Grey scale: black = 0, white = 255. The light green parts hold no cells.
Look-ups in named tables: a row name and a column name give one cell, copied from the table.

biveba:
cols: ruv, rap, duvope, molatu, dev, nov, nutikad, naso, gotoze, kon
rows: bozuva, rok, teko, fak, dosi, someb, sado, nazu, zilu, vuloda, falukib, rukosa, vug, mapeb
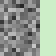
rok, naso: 153
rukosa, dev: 124
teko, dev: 162
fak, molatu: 101
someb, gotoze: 181
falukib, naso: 75
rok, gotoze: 153
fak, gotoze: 141
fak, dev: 153
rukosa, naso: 119
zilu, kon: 163
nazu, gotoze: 188

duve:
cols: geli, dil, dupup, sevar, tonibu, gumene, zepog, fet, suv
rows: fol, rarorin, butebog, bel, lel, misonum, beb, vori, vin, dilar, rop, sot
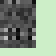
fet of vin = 53
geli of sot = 83
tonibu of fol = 139
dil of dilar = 188
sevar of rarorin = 69
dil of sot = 80
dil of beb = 85
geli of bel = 102
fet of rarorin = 79
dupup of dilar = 39
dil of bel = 69
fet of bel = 53
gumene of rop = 53
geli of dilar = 127
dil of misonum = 60
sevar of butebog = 77
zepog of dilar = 86
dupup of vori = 34
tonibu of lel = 93
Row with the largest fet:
fol

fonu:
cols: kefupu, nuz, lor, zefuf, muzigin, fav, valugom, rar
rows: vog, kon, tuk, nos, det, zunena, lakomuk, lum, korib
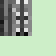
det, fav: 69
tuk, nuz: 123
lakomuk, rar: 134
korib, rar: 155
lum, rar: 134
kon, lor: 75
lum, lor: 69
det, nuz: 90
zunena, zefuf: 119
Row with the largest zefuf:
tuk

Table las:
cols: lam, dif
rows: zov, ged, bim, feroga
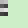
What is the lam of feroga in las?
65
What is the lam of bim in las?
210
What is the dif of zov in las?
193
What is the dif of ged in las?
67
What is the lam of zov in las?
182
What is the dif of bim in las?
226
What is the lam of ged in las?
91
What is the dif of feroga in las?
55
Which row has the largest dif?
bim

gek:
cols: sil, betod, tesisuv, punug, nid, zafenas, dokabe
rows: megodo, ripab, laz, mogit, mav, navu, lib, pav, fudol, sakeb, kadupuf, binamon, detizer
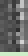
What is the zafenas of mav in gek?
197
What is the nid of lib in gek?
84
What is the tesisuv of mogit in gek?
80
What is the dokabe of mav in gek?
125
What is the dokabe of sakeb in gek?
107
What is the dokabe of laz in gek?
104
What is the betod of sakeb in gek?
81
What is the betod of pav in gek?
79
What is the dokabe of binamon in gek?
102
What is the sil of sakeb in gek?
85
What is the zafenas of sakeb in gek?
144
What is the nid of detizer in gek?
54
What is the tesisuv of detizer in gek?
74
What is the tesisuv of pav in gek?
71
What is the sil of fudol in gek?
73
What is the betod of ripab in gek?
74

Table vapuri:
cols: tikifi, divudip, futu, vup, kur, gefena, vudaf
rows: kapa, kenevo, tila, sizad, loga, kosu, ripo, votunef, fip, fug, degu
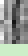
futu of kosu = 196
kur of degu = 112
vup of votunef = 77
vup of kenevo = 97
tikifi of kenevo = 222
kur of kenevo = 66
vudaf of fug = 137
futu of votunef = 182
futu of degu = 161
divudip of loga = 119
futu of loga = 167
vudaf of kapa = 143
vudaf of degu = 123
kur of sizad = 107
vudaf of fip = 132
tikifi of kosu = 117
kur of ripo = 123
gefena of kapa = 125

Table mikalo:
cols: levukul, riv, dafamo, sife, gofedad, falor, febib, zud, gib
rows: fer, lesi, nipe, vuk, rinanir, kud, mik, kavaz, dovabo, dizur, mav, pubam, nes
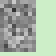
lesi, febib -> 88
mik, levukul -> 115
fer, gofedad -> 133
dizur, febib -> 148
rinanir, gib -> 152
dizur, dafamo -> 150
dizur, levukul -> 140
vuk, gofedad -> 204
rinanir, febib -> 140
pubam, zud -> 171
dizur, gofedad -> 204
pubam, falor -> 166
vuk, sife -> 157
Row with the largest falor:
dizur

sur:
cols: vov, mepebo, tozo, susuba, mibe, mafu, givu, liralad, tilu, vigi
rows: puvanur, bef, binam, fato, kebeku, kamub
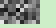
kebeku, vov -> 141
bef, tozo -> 112
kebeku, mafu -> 109
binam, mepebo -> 27
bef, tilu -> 135
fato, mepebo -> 142
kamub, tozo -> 119
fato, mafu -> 63
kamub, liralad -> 154
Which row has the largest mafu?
binam

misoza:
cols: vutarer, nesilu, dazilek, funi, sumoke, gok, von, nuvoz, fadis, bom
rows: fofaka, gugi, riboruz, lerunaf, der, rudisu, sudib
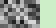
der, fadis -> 88
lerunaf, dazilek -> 164
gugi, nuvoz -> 43
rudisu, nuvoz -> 216
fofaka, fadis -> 109
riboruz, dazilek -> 58
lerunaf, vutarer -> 159
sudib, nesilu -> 105
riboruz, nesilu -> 186
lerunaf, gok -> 196
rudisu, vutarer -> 169

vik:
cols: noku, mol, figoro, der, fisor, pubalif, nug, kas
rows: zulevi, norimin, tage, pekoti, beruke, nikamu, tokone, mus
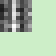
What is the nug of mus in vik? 112
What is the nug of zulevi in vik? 101
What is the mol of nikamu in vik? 127
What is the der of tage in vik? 210
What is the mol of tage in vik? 65
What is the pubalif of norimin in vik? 75
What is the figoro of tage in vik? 81
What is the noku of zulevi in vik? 92
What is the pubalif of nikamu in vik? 77
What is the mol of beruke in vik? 83
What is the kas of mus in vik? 135
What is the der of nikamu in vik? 178
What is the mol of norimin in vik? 103
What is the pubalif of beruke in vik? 44

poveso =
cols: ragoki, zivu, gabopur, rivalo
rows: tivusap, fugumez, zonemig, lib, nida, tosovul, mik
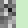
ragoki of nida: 87
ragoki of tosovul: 106
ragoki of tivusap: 121
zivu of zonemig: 172
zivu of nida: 105
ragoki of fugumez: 128
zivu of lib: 210
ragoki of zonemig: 103
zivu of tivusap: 222

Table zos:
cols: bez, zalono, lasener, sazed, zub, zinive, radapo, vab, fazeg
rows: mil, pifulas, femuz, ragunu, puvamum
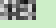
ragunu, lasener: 72
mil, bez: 140
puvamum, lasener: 50
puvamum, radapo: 91
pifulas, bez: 185
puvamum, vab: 186
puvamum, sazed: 198
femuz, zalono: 165
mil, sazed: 201
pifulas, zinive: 164
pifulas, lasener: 46
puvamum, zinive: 73

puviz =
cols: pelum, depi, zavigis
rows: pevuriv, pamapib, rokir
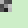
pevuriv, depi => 82
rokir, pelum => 84
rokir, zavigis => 184
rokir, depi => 32
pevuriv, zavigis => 72
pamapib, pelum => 72
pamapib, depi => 141
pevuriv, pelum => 177
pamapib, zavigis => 197
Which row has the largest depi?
pamapib

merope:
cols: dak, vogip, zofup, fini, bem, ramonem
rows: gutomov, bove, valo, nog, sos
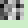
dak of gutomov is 132
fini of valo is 229
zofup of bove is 141
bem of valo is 156
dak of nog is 76
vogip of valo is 165
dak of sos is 101
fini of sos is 191
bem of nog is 89
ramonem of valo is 205
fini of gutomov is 176
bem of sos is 37
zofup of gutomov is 205
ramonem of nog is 181
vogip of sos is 48
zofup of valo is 125
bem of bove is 21
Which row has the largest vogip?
valo

